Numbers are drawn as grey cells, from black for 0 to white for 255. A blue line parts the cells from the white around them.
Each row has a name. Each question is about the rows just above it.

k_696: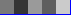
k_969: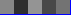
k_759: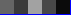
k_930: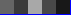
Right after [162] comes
[72]
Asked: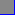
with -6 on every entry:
[129]
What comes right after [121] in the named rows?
[52]

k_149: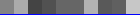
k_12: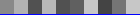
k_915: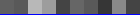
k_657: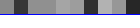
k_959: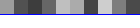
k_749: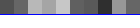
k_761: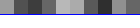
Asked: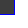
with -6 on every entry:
[55]
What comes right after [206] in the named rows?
[125]
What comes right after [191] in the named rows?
[171]
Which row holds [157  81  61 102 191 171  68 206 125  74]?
k_959
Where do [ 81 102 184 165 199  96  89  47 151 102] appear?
k_749

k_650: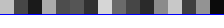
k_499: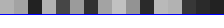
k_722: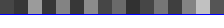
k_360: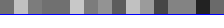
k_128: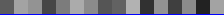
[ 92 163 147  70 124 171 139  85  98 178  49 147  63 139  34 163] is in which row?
k_128
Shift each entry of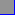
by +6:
[153]
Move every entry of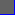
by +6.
[104]
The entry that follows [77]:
[85]
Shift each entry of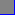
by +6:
[137]
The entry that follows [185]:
[178]
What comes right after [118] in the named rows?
[63]

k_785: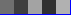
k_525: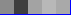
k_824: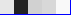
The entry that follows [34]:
[209]
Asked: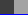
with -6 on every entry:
[ 56 157]
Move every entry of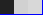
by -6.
[ 28 203 210]
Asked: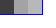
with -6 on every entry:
[ 56 157 178]
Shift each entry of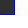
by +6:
[54]
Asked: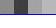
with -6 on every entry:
[133  56 157 178]
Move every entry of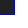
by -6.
[28]

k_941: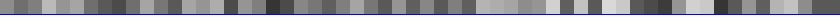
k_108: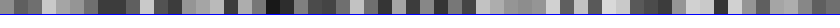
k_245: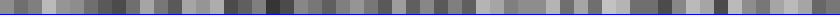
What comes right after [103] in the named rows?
[119]
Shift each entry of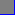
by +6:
[133]
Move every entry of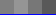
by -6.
[121 143 113  83]
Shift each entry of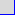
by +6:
[223]
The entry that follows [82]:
[60]
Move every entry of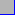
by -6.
[174]
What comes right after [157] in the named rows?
[95]

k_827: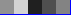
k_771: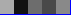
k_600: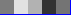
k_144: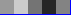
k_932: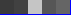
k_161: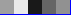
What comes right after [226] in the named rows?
[178]
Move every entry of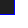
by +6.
[38]
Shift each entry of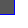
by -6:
[80]

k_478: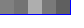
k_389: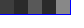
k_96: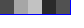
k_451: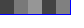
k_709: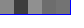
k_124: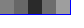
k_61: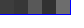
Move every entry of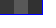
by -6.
[49 82 43]
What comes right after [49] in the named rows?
[109]

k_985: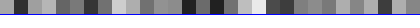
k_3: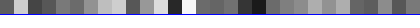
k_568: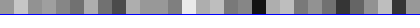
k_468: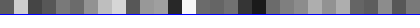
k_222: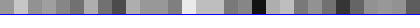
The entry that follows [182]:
[101]
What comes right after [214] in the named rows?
[87]
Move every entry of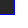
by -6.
[34]
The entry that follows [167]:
[47]

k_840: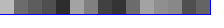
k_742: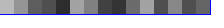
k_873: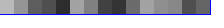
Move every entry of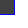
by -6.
[59]
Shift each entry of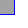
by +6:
[169]

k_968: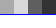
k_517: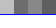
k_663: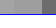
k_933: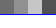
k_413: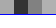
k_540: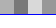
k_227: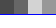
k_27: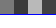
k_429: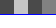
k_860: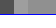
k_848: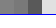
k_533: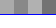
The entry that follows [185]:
[66]
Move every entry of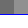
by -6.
[103 138]
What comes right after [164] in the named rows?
[158]

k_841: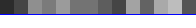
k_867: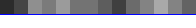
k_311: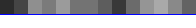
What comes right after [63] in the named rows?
[107]
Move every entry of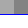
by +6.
[175 137]
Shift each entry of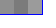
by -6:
[137 117 149]
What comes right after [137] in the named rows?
[99]

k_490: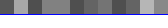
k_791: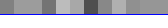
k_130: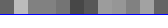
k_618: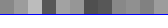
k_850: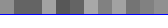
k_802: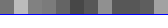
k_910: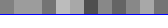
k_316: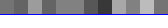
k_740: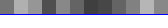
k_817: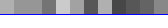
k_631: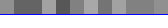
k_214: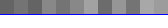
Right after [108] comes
[150]
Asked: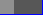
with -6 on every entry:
[138  81  81]
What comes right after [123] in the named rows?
[100]
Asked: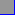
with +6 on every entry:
[156]
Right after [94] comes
[162]
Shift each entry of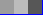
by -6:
[150 182  81]

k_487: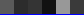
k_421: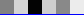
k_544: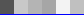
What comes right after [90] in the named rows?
[44]
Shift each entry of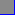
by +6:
[143]
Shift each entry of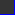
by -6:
[46]
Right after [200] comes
[180]
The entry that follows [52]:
[17]

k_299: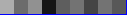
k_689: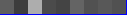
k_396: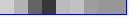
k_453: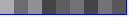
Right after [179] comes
[100]
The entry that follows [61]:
[173]

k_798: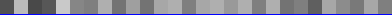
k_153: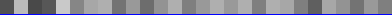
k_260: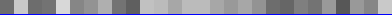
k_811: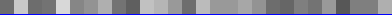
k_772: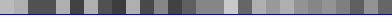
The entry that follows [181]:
[153]
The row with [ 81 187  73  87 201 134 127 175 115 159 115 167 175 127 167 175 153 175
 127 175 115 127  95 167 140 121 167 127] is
k_798
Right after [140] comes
[121]
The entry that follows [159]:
[115]
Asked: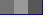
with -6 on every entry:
[109 147  81]
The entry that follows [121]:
[167]
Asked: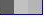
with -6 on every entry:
[ 89 187 175]

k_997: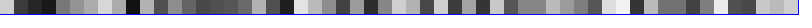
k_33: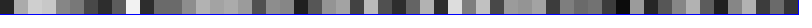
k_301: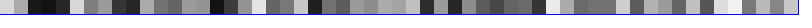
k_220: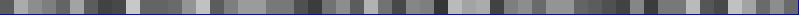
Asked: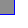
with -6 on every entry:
[135]
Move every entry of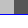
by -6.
[187  80]

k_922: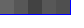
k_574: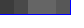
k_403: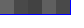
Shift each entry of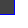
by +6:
[72]
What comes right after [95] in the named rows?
[73]
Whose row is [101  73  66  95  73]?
k_403
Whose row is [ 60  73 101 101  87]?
k_574
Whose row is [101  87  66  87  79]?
k_922

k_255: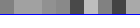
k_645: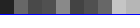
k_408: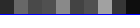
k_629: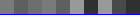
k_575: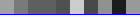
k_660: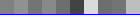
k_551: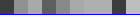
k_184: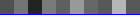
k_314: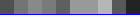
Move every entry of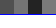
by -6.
[ 74 110  29 116]
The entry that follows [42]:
[103]

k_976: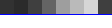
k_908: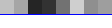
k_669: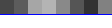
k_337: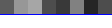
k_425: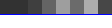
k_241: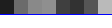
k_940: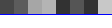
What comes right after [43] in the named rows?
[63]
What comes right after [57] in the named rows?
[129]
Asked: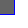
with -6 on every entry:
[94]
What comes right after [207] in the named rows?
[143]

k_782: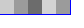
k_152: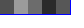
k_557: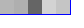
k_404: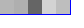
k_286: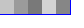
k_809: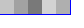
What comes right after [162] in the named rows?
[121]
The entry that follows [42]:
[87]
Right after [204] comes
[155]
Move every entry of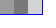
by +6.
[161 127 217]

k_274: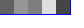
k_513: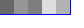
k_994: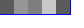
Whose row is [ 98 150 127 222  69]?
k_274
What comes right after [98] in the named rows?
[150]
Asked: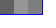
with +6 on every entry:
[104 156 133]

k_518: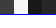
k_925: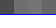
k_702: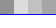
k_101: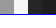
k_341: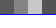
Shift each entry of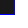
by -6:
[19]
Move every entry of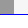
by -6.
[147 240]
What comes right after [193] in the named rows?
[166]
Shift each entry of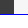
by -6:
[ 55 240]
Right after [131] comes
[199]

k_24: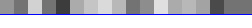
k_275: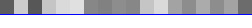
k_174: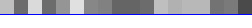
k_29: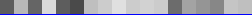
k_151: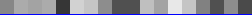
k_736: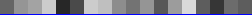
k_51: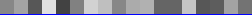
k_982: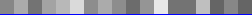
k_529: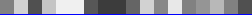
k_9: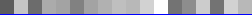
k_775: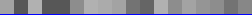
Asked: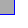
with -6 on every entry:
[165]
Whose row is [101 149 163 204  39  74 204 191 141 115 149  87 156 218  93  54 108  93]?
k_736
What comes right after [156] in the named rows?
[218]
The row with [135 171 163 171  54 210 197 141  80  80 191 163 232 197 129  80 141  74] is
k_151
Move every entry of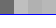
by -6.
[102 185 171 178]
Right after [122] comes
[74]

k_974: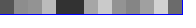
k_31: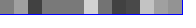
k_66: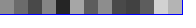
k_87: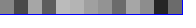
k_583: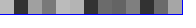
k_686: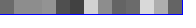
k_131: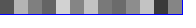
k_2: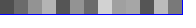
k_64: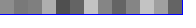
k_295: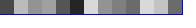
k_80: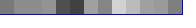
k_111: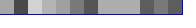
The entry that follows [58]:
[133]
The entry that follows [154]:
[127]
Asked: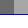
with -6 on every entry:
[101 160]
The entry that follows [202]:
[147]
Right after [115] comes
[65]

